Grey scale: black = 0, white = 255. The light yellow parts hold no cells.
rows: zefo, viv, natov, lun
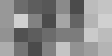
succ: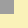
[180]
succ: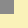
[75]
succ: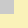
[188]
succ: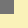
[75]
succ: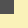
[93]

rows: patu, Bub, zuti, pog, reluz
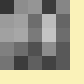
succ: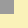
[161]
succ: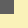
[66]

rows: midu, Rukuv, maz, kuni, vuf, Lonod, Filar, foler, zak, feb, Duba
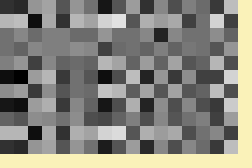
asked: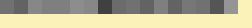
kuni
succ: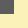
[163]
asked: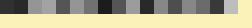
Duba
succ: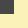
[99]
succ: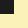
[85]
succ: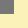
[113]

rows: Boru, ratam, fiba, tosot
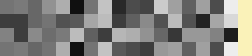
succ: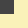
[203]
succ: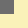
[122]

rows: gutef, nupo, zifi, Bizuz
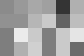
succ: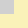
[126]
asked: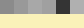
gutef

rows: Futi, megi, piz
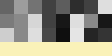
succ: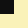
[229]
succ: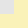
[37]
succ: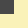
[15]
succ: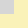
[65]

